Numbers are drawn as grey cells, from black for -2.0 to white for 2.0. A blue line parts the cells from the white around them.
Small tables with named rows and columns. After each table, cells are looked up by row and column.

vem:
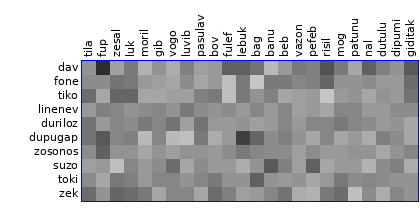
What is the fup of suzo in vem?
0.4
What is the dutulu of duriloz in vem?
0.4
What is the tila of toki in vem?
0.2
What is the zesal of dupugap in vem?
0.1
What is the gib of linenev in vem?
0.1
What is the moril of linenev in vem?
0.2

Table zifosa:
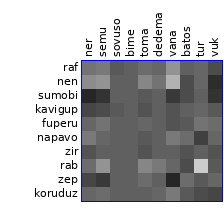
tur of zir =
-0.5
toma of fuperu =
-0.4
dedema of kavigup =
-0.5
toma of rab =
0.1
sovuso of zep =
-0.5
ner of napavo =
-0.1
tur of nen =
-0.4
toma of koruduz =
-0.5
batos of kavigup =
-0.5
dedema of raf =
-0.4
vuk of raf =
-0.8
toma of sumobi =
-0.6
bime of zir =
-0.5
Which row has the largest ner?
nen

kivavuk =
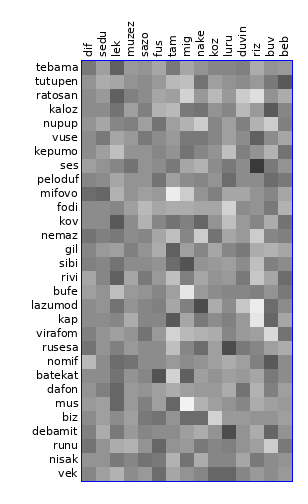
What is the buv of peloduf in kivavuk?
-0.3
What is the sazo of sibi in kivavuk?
0.2
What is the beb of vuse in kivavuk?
0.6
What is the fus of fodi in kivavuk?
0.6
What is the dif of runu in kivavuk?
-0.2
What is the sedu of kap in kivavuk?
0.2
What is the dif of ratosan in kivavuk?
0.2
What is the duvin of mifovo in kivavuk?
0.6
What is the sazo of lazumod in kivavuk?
0.1
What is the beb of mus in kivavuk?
0.4
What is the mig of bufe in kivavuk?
1.6
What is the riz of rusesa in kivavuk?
0.1
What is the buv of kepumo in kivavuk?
0.8
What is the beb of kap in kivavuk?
0.6
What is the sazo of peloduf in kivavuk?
0.3
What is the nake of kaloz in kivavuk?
-0.2
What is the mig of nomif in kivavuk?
0.2
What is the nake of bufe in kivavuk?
0.4
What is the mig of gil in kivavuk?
0.5
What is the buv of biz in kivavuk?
0.3
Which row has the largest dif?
nomif

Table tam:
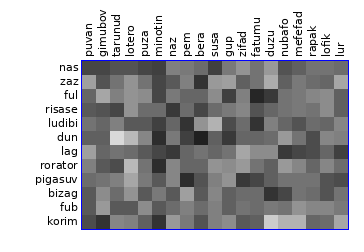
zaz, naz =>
-0.6
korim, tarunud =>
0.1
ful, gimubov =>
0.6
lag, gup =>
-0.2
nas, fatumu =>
-0.2
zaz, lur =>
0.6
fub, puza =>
0.2
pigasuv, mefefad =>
-0.2
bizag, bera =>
-0.6
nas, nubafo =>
-0.7
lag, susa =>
-0.4
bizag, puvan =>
-0.6
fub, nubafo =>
-0.2
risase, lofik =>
0.2
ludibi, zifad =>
-0.3
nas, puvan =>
-0.9
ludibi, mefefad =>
-0.7
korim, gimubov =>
-1.2

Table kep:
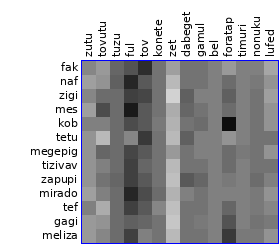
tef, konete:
0.1
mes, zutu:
0.5
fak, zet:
0.5
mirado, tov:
-0.8
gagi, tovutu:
0.3
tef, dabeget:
-0.2
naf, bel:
0.0

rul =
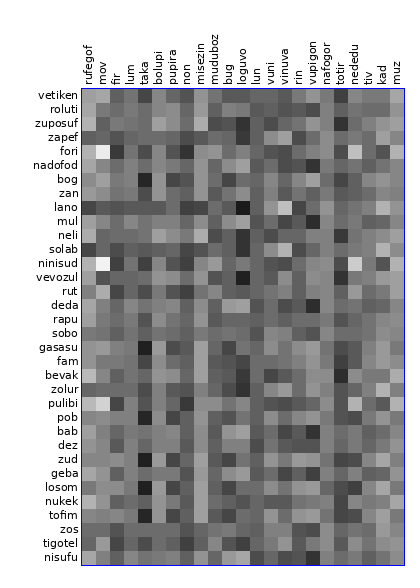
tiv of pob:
-0.1
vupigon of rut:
0.0
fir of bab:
-0.4
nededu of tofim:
-0.8
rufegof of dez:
0.3
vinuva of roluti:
-0.7
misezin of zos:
-0.4
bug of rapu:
-0.4
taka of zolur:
-0.8
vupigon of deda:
-1.3
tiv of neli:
0.0
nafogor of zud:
-0.2
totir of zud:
-0.9
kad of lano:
0.8
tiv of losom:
0.1
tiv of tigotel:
-0.2
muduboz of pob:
-0.5
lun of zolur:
-0.5
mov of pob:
0.2

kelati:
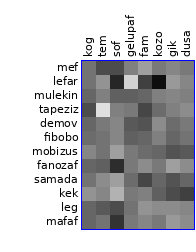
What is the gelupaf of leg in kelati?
-0.2
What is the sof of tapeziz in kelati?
0.0
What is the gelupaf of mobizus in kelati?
-0.1
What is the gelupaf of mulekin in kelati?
-0.5
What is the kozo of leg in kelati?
0.2
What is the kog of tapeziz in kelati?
-0.8
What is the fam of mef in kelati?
0.5
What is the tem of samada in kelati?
0.2
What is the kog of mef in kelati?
-0.2
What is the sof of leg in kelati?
-0.8
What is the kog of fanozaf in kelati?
-0.4
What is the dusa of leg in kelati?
0.1
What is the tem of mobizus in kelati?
-0.2
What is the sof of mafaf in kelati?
-1.2
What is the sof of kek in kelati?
0.8

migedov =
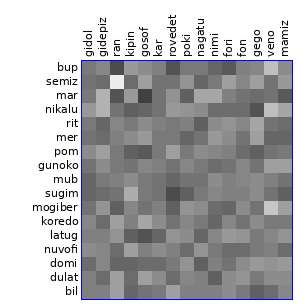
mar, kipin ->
0.4
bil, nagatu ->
0.0
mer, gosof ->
0.4
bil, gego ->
-0.5
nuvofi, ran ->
-0.3
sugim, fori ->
0.0
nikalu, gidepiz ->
0.8
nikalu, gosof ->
-0.4
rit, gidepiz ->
-0.4
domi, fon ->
0.2
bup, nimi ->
-0.4
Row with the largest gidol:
nikalu

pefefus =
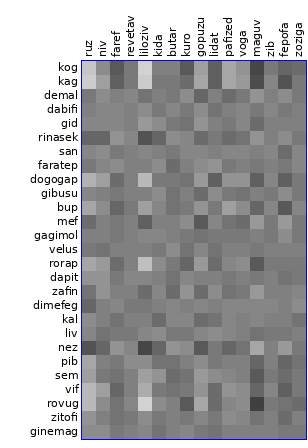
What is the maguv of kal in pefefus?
0.1
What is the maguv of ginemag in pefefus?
0.0
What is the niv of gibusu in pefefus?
0.0
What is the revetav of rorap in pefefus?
0.0
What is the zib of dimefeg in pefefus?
0.1
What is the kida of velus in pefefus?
-0.1
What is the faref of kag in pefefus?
-0.5
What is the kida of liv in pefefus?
0.2
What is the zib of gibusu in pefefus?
-0.1
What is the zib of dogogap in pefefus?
0.1
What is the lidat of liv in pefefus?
0.2
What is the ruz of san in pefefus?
0.1
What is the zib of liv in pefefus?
-0.1
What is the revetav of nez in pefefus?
0.1
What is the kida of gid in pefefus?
0.2
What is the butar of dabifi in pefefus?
0.1
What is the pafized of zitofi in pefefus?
0.2
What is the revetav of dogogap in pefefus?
0.0

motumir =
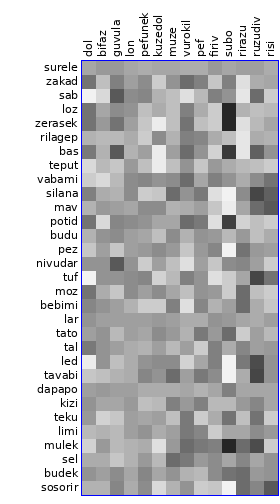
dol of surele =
0.6
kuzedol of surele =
0.6
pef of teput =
1.1
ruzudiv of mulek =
-0.8
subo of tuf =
1.2
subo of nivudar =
0.2
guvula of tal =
0.5
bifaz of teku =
1.3
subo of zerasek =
-1.4
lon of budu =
0.5
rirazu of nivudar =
0.1
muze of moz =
0.6
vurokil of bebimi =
1.5
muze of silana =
-0.3
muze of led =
0.2
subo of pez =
1.8
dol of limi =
0.9

